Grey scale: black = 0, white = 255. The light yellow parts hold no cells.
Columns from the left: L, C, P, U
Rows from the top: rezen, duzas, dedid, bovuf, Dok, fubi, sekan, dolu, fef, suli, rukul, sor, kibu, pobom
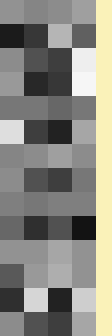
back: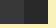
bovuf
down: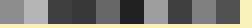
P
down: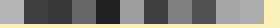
P
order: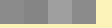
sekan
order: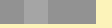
rukul
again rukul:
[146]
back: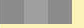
sekan

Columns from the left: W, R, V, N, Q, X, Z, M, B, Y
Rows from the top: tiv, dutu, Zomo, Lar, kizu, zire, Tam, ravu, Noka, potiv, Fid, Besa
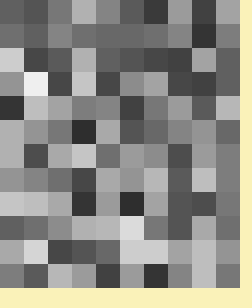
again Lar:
[71]
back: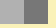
tiv
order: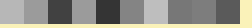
Besa
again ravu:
[148]
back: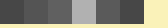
Zomo

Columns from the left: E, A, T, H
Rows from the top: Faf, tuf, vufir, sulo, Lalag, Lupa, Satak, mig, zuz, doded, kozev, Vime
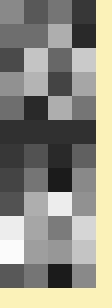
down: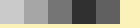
H
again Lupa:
[48]
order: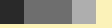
tuf
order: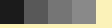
Vime

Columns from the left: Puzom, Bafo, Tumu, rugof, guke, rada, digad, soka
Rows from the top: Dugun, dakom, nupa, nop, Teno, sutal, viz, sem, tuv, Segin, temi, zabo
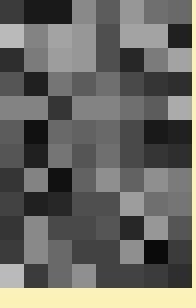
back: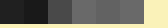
sutal
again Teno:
[131]
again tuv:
[79]
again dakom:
[163]
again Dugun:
[25]
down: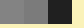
Bafo

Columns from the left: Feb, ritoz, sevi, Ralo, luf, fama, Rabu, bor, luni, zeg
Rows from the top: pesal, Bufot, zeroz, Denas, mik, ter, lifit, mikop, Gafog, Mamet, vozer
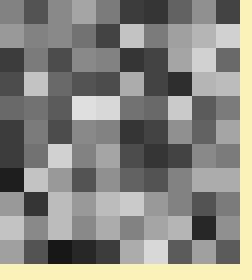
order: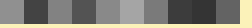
pesal
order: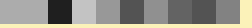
mikop
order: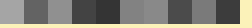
ter
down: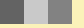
fama
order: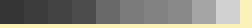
zeroz

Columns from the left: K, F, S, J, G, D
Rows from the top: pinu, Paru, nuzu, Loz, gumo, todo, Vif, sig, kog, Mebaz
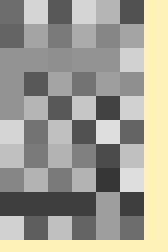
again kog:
[62]
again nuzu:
[149]
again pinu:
[213]

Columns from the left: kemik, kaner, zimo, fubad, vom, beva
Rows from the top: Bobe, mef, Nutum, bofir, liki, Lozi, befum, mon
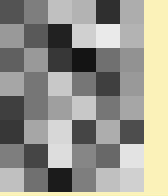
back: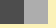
Lozi
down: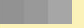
beva
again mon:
[192]
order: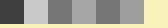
liki
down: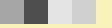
beva

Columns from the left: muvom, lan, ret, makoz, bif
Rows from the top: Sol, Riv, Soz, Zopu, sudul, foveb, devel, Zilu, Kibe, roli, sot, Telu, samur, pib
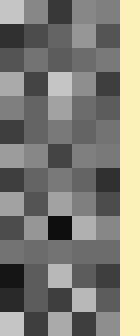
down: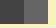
lan
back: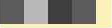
samur
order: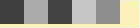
Zopu
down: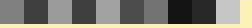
muvom

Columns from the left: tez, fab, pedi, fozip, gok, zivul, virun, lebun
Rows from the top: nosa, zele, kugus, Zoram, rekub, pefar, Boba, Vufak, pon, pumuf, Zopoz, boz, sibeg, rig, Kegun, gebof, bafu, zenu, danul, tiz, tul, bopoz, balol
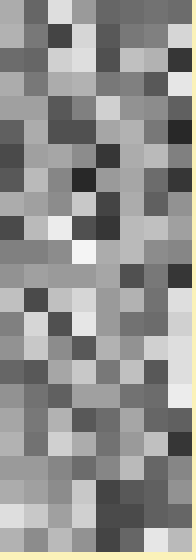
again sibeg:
[192]
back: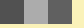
pefar

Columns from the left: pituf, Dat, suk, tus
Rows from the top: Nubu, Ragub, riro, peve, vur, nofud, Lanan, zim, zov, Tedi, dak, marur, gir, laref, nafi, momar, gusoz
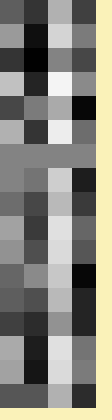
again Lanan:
[131]
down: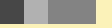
pituf

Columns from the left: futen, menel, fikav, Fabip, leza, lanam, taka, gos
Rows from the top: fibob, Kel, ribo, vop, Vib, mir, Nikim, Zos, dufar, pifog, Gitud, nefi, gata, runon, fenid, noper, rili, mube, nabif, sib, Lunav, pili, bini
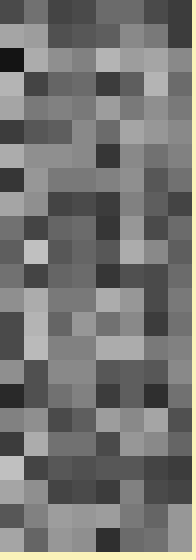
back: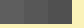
Kel
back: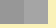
mir
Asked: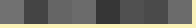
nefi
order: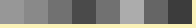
nabif

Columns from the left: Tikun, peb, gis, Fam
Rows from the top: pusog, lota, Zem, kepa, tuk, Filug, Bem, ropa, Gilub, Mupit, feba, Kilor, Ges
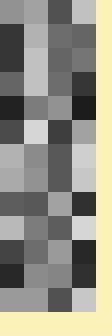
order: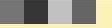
Zem
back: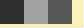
Gilub
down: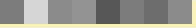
peb
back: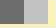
kepa
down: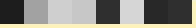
Fam

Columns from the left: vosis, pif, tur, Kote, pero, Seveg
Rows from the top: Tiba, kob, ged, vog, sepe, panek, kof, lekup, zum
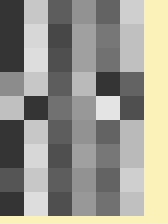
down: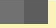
tur
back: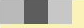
vog
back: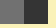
sepe
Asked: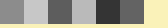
vog
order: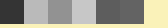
panek
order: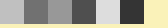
zum

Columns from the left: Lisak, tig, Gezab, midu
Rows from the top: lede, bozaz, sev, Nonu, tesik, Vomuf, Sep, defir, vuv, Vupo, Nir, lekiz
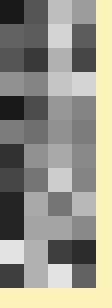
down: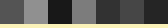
Lisak
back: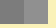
Vomuf
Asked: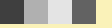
lekiz

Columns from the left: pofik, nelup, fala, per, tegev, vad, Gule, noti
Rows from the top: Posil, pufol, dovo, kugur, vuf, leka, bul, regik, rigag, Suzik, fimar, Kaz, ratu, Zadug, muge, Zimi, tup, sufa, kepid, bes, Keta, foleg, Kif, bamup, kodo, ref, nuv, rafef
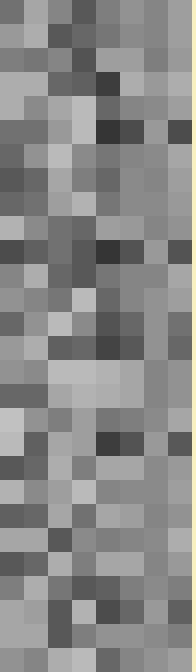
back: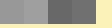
Suzik
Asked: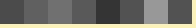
fimar
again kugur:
[172]
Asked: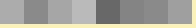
vuf
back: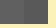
kodo
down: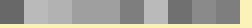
per
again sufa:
[126]

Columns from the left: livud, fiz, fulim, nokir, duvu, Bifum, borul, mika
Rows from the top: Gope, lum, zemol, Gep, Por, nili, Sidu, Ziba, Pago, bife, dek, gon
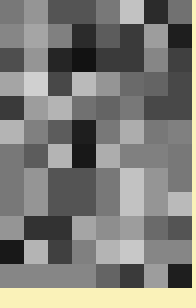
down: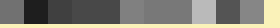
mika
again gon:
[134]
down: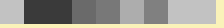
Bifum
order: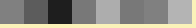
nili
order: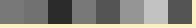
Gope
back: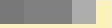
Sidu

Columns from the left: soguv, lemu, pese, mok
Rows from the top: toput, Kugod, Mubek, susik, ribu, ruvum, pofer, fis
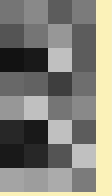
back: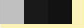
Mubek
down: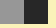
soguv
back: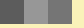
Kugod
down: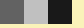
lemu
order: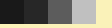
ruvum

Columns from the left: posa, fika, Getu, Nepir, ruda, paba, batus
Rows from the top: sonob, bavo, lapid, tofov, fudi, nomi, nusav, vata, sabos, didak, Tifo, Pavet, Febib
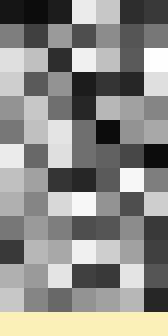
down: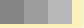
fika
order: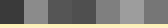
didak
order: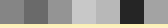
Febib
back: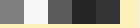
vata

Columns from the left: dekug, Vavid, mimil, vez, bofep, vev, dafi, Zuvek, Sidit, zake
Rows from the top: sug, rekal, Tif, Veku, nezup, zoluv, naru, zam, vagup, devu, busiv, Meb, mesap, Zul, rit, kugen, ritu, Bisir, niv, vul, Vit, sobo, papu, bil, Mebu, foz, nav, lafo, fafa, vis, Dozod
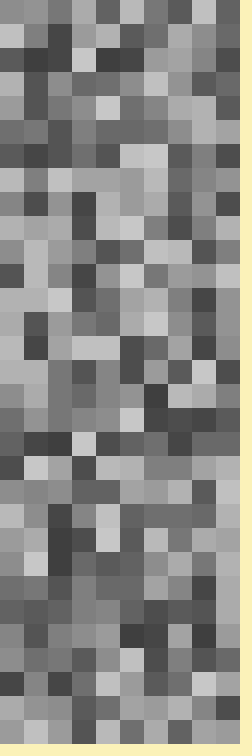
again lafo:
[141]
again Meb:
[147]
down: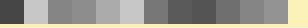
Vavid
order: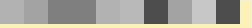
vul

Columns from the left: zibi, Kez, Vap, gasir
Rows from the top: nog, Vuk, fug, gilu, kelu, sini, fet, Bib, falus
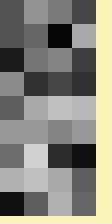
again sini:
[153]
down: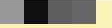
gasir
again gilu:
[49]
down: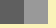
zibi
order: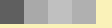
Bib

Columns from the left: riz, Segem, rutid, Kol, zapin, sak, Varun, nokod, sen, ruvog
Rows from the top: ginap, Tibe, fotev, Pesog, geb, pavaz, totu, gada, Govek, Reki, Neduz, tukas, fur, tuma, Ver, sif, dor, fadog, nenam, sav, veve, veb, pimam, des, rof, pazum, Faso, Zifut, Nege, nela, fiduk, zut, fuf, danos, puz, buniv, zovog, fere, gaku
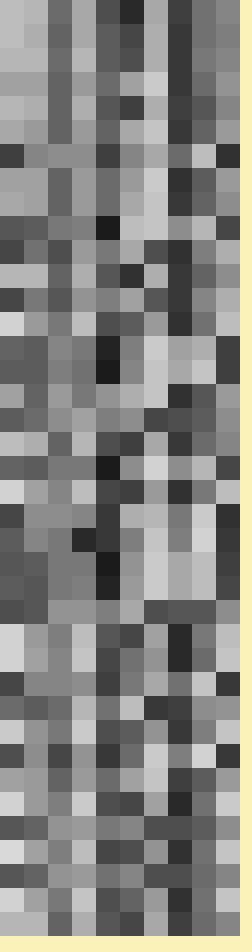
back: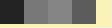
Ver
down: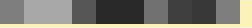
nokod
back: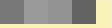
puz
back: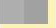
Ver

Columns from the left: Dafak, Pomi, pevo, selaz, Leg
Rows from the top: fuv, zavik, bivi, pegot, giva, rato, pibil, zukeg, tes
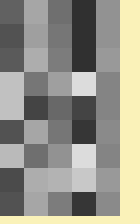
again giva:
[68]
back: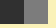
bivi
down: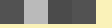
Dafak

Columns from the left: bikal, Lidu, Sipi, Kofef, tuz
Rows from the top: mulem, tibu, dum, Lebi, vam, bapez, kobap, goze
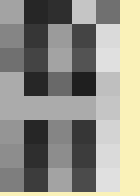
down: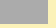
bikal
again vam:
[171]
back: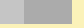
vam
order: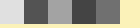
dum

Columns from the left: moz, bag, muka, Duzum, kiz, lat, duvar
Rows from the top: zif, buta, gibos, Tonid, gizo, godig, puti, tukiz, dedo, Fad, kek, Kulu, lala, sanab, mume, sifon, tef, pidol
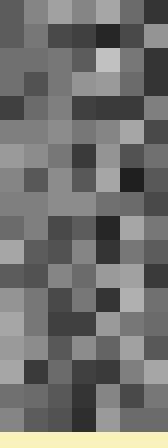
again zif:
[133]
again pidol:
[106]
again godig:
[126]
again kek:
[93]
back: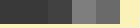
gizo
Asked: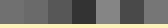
tef

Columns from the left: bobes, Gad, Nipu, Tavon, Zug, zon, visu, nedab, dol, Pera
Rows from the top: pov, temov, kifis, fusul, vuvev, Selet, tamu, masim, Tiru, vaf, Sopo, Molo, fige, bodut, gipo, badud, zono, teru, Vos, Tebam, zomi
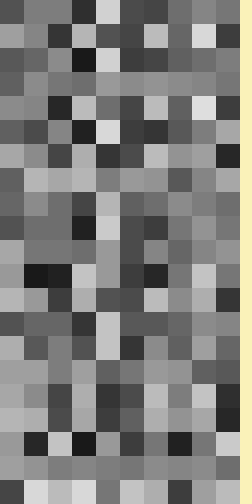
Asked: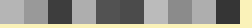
fige
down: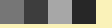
Pera
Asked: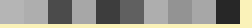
teru
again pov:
[125]
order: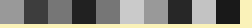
Vos

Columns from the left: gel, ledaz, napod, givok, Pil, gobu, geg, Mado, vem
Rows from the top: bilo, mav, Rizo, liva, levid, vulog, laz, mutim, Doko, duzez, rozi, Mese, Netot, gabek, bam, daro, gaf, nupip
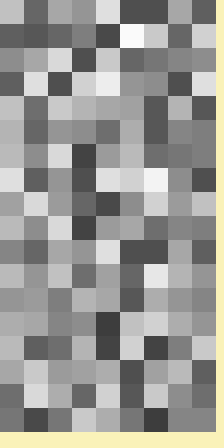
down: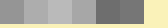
gel
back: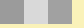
Doko
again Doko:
[155]
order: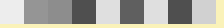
liva
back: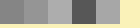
Netot
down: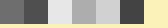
geg

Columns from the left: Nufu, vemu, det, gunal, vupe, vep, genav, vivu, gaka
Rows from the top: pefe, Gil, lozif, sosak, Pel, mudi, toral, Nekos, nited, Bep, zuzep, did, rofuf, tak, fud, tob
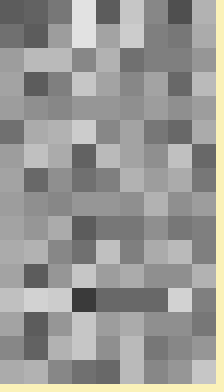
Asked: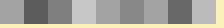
sosak
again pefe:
[92]
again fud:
[135]
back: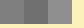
Nekos

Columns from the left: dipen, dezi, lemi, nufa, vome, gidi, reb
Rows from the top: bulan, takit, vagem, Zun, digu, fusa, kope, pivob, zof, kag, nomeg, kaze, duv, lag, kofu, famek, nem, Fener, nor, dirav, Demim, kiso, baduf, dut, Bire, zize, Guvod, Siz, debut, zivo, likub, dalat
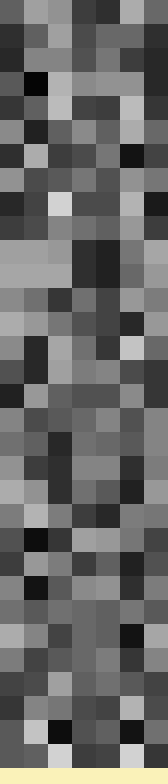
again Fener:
[132]
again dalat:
[210]
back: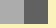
fusa

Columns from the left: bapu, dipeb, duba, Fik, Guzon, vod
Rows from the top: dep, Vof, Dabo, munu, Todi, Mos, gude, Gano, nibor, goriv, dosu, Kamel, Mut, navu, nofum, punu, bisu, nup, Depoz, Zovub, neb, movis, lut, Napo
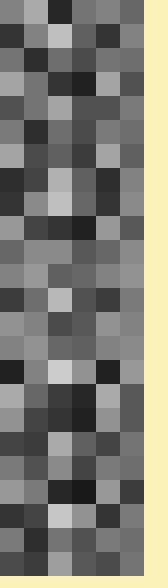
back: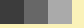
bisu
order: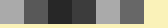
bisu

